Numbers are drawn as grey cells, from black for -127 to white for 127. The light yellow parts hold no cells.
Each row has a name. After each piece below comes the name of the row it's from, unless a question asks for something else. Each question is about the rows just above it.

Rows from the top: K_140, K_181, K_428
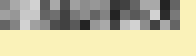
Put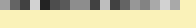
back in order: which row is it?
K_428
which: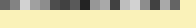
K_428
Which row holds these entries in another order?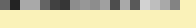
K_140
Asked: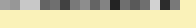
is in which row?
K_181

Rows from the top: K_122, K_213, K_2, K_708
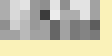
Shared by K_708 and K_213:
[34]
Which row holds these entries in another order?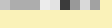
K_213
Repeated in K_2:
[34]
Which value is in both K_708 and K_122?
[34]
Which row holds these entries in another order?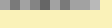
K_708
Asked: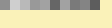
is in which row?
K_2
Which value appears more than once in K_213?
[45]

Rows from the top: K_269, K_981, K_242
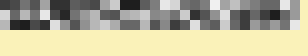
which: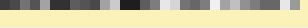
K_269
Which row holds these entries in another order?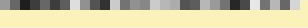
K_981
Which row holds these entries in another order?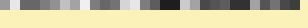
K_269
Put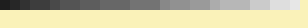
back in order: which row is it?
K_242
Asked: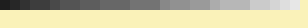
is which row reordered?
K_981

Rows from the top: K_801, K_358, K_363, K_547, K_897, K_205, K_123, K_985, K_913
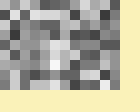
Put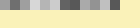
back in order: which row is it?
K_205
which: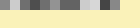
K_985
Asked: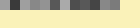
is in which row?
K_547
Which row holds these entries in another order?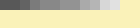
K_897

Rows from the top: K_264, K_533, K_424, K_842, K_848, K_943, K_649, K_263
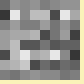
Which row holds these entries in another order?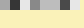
K_533
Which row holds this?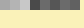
K_649

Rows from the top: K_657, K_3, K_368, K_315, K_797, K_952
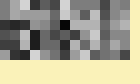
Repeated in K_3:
[28]
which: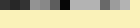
K_368
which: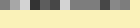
K_657

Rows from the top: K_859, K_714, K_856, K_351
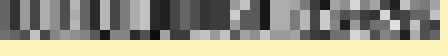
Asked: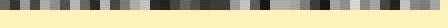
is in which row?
K_859
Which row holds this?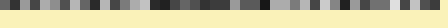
K_856
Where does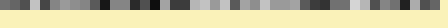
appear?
K_351

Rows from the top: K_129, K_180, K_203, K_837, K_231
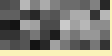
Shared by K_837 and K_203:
[-99]
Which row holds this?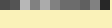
K_129

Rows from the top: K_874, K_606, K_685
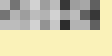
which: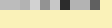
K_685
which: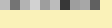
K_874
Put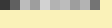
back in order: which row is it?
K_606
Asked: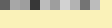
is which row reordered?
K_874

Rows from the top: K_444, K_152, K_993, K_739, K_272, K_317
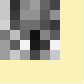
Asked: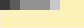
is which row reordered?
K_152
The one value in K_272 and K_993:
[-70]
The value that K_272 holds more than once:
[114]
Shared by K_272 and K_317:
[29]

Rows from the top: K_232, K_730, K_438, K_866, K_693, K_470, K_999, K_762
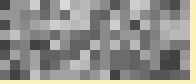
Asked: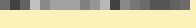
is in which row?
K_762
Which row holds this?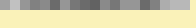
K_866
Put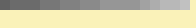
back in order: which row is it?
K_866
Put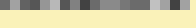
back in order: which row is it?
K_999

